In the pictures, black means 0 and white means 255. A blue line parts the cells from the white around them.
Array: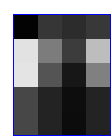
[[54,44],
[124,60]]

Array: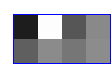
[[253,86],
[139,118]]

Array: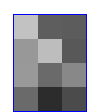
[[94,92],
[189,88]]

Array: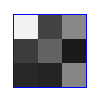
[[67,136],
[99,26]]

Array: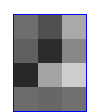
[[80,169],
[44,135]]

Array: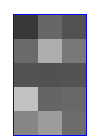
[[103,82],
[174,121]]

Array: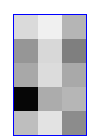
[[240,181],
[216,127]]
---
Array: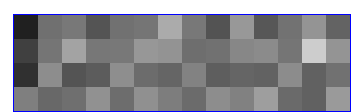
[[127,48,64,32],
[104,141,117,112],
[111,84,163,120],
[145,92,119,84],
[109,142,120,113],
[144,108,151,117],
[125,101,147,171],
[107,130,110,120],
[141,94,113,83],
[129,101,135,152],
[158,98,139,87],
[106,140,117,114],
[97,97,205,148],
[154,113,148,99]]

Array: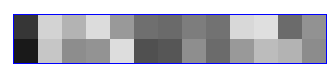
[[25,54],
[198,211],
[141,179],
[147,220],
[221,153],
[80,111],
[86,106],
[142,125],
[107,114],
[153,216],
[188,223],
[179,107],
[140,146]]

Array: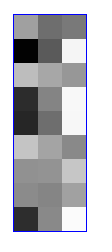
[[45,139,145,196,38,44,189,2,160],
[137,133,147,164,110,132,167,90,110],
[251,161,198,137,247,248,151,245,121]]

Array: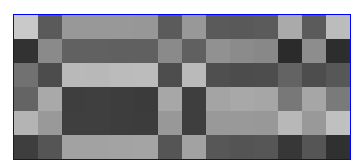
[[62,180,100,113,50,201],
[85,153,169,76,138,90],
[162,63,62,185,97,152],
[162,63,63,184,97,152],
[163,61,61,187,96,152],
[164,60,59,188,96,151],
[85,152,167,77,138,91],
[162,62,62,186,96,152],
[87,153,164,79,145,90],
[84,153,168,76,139,89],
[86,152,166,77,136,91],
[55,184,120,99,43,170],
[85,153,166,77,141,91],
[48,192,122,87,45,188]]

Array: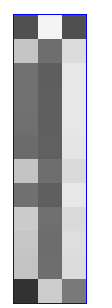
[[50,195,198,203,112,196,107,111,113,113,197,80],
[204,110,108,111,95,110,96,95,95,94,110,244],
[121,220,222,218,231,218,229,231,231,231,220,79]]

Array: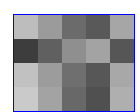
[[202,193,61,189],
[163,156,96,155],
[104,111,143,107],
[80,87,163,89],
[175,168,86,166]]
